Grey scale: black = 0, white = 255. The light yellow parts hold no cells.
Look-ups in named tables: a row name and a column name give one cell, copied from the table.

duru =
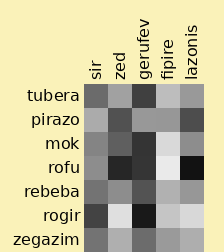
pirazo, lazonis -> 77
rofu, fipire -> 234
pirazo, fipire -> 151
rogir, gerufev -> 25
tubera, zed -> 161
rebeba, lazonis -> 151
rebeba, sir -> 115
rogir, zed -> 223
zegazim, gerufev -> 108
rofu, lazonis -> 18
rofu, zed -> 38
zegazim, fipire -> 154
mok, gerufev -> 52
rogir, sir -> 67
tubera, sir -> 107

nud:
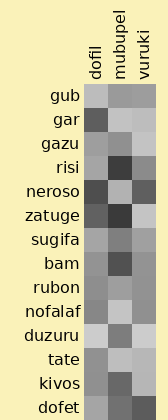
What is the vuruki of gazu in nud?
195
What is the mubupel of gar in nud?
194
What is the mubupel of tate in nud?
190
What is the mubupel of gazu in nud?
144
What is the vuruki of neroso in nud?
95
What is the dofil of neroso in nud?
78
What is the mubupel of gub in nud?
154
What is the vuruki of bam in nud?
147
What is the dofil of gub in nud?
188
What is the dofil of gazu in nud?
158
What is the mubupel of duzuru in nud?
125
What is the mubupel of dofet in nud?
113
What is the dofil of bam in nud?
147
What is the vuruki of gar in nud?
189
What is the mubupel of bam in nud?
81
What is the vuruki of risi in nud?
139
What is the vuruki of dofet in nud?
92
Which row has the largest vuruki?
duzuru

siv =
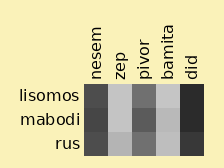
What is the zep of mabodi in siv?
196
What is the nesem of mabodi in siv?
70
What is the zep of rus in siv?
180
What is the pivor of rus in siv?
112
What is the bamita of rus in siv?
190
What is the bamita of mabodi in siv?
185
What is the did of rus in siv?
56
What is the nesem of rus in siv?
77
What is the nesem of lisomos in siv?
77
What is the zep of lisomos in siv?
196
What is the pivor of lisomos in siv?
112
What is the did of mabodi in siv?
43
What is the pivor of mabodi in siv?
91
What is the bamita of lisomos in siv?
197
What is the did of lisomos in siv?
43

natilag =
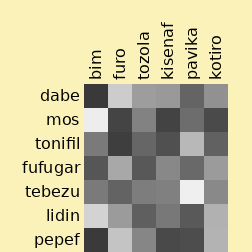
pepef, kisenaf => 73
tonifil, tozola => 102
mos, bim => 237
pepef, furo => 196
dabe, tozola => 157
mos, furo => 68
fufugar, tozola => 88
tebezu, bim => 122
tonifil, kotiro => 97
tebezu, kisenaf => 128
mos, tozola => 130
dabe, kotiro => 145
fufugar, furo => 168
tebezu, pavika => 239
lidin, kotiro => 177
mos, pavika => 109
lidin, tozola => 95
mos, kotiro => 74

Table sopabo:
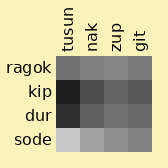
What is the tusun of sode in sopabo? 200
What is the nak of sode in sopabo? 161
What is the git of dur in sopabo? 104
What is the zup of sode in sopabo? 142
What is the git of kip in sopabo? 88
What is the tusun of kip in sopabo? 30
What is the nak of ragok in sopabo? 128
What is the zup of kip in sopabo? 101
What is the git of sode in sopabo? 132
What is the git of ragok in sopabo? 121
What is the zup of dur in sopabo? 113
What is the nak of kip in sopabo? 78
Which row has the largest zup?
sode

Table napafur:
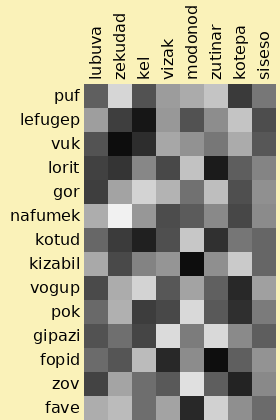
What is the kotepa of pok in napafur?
47
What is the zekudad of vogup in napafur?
172
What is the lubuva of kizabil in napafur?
169
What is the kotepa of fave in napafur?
143
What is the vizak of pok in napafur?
72
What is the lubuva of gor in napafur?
62
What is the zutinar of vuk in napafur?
119
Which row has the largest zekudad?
nafumek

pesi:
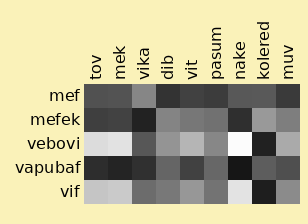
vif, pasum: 115
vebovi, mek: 226
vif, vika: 108
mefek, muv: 126
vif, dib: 120
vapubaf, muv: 79
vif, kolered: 30
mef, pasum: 60
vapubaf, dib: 101
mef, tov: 81
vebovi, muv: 170
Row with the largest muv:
vebovi

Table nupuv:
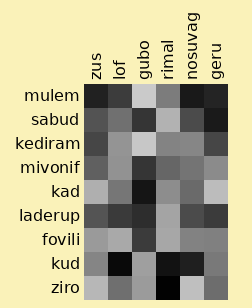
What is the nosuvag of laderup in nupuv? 75
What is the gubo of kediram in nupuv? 199
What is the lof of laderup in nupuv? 58
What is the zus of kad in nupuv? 175
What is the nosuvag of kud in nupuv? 31
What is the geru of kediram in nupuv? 70
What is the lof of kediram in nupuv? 148

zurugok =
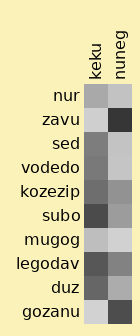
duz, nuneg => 172
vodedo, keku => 121
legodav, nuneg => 130
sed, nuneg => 195
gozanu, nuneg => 77
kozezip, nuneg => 146
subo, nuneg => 156
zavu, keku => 207
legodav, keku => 87
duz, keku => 102
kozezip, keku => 110
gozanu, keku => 210
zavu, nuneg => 54
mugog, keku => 190

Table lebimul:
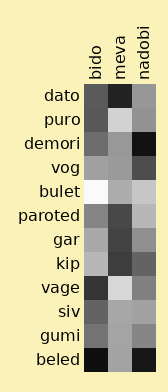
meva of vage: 215
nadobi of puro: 146
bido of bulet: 250
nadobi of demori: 18
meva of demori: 152
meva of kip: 61
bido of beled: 15
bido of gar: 169
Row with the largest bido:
bulet

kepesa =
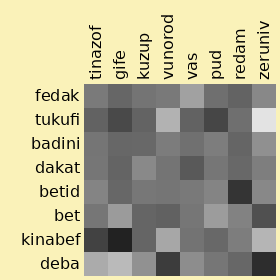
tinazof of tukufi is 98
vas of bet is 118
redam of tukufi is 111
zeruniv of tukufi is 227
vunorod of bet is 97
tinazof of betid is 132
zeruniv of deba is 45
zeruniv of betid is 136
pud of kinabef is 104
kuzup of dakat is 137
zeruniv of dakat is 126
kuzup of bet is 101
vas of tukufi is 98
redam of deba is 103
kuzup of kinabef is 101
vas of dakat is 89
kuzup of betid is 119
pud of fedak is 111
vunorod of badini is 124

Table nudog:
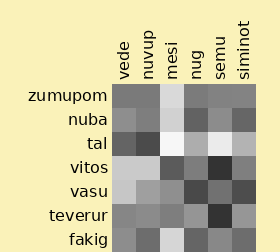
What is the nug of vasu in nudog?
73
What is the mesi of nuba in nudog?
209
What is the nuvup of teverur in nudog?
139
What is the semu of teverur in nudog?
51
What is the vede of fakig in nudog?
141
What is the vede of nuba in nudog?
142
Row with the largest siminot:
tal

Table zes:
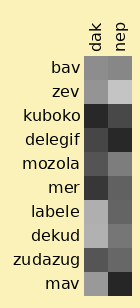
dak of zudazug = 85
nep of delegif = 40
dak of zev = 148
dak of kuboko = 40
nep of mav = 38
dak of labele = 175
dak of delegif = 70
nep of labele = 100
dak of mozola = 84
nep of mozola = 125
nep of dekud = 118
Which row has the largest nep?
zev

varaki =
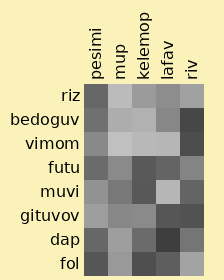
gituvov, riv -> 82
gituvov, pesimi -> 158
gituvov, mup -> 135
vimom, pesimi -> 137
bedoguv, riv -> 71
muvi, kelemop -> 88
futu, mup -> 138
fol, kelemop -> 79
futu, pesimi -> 107
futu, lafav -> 100
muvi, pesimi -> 146
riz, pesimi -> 103
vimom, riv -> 77
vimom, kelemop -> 184
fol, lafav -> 94
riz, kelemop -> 155
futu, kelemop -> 89

